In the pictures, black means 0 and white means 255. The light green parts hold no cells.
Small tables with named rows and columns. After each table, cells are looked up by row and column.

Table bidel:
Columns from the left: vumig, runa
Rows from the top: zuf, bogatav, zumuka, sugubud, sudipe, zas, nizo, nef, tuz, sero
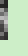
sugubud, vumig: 110
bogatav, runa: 36
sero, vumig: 60
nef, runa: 125
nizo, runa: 147
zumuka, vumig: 158
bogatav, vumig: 39
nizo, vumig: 69
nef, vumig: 63
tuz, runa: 52
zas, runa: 196
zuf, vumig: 102

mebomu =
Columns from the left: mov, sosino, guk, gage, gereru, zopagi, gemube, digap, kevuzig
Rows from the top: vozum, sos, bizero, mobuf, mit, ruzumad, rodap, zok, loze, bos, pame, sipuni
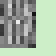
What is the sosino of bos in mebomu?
123
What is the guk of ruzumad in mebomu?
161
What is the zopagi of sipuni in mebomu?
132
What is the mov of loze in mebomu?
54
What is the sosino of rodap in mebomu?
123
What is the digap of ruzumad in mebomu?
169
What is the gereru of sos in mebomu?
155
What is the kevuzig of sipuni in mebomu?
48
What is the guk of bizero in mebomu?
171

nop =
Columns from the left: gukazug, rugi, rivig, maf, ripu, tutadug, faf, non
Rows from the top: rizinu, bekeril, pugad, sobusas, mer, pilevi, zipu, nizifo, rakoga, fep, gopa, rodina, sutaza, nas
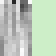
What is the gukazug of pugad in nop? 213
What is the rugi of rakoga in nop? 173
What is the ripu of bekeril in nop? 222
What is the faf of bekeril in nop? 101
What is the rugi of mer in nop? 164
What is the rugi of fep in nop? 191
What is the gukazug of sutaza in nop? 139
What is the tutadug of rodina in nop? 227
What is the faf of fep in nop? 196
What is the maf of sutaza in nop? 212
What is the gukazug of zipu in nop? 179
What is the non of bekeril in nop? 140
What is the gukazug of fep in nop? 157
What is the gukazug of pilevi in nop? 187
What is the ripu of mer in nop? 216
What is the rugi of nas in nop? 193
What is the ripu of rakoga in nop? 189
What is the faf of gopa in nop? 203
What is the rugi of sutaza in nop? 199
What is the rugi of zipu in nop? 172

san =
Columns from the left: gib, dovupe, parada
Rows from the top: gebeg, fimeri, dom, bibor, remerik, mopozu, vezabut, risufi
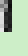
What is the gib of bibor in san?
223
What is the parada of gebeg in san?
23
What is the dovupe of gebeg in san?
98
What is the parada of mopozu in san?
35
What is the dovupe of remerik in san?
50
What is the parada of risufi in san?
47
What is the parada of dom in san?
23
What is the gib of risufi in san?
230
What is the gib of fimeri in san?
128
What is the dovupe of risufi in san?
21
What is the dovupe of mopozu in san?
43
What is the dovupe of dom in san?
93
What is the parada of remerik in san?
31
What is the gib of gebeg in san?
175
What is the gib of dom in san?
182

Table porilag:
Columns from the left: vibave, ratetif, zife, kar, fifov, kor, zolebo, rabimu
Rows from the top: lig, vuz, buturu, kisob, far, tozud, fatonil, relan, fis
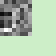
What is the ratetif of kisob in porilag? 43
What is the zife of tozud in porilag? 65
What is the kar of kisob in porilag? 201
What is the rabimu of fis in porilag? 192
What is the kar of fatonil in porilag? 222
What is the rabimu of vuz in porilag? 69
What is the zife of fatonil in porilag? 71
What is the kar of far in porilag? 173
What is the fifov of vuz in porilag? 97
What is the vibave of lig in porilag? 171
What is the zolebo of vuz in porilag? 183
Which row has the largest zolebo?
vuz

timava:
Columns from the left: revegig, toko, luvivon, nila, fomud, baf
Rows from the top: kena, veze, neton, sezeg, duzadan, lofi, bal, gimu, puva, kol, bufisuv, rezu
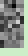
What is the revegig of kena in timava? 147
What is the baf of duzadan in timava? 40
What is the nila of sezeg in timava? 139
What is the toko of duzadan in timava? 92
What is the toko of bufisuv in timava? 115
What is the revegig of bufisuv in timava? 40
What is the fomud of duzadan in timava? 124
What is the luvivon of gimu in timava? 69
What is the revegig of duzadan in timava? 61
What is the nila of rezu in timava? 117
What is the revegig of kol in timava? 148
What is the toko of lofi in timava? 72
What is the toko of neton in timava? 129
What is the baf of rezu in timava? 159
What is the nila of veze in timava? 4
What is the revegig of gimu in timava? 56
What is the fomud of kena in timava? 156

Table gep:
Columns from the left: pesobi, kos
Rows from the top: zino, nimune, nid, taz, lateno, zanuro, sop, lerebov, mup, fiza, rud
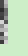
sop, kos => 211
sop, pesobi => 144
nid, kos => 107
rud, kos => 207
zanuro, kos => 86
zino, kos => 186
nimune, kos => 167
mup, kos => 226
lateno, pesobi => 61
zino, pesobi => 74
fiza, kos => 167
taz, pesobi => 69
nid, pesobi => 46
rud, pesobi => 60
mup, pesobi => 71
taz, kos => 110
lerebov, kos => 186
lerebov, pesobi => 179
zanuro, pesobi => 212
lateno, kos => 142

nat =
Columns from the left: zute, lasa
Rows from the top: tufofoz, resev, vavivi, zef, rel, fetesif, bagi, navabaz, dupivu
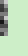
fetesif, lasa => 120
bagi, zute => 73
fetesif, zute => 22
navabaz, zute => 130
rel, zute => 80
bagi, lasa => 77
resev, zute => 63
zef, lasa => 125
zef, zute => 123
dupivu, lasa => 147
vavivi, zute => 55
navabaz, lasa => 128
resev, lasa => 145
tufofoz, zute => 126
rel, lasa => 199
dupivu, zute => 64

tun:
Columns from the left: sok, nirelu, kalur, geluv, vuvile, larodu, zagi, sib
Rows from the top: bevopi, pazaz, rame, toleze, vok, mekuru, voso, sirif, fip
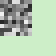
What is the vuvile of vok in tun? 166
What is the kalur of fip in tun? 212
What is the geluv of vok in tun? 130
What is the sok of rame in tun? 159
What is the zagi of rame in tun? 61
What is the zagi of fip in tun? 112
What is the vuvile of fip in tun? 60
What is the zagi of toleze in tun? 128
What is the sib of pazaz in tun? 43
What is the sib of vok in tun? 132
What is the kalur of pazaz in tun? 148
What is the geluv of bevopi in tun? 223
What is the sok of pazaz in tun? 80
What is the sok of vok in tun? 197
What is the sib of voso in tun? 49
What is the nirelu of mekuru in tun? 57
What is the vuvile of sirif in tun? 209

